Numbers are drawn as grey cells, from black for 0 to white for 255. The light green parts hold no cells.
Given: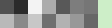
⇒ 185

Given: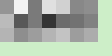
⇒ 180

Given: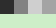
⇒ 45

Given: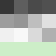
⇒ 240

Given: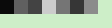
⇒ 10

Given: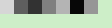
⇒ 214

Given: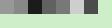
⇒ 152
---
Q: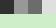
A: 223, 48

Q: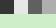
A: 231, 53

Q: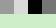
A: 217, 2

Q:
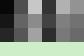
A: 199, 8

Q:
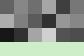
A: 208, 23

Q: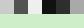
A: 239, 17

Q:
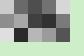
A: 223, 42

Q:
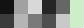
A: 216, 18

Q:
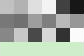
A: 251, 23
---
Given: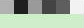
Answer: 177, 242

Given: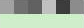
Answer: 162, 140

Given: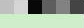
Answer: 192, 68

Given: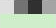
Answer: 223, 164

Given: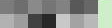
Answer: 124, 184

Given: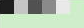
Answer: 31, 233

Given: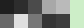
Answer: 31, 61
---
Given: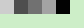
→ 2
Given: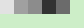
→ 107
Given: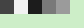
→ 155
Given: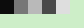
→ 222
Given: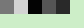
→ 41
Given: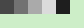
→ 30
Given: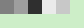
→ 200
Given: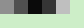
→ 191
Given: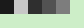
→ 125
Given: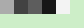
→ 243
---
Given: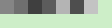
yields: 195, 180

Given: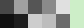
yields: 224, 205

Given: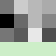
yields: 232, 204

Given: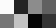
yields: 251, 195

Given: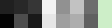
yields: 242, 230

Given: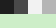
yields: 242, 181

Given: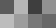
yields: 189, 182

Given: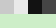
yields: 233, 201

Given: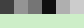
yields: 204, 175
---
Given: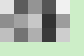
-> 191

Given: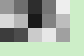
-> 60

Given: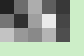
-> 195

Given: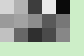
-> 193

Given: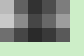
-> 111

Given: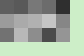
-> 114
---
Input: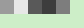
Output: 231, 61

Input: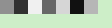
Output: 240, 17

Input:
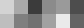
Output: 234, 59

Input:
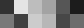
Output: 228, 28

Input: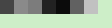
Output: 193, 11

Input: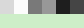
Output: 252, 30

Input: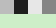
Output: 231, 30
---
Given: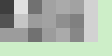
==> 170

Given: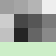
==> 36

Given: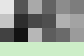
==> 93

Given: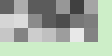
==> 157

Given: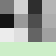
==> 223

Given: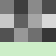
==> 152

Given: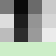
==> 45

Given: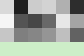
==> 149
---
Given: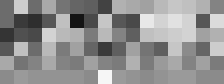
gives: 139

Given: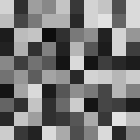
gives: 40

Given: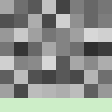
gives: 95

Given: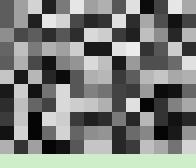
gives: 115

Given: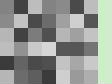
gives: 154

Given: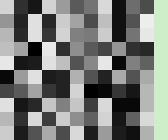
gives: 16
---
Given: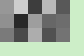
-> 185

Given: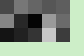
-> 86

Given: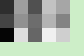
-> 194

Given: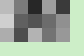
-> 158

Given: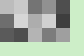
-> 145

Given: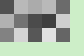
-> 185

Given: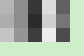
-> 220
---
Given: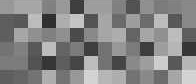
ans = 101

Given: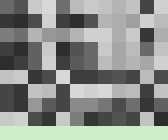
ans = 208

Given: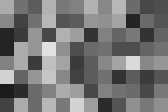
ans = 171

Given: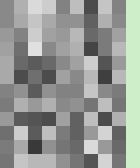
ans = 197

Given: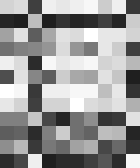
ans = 71
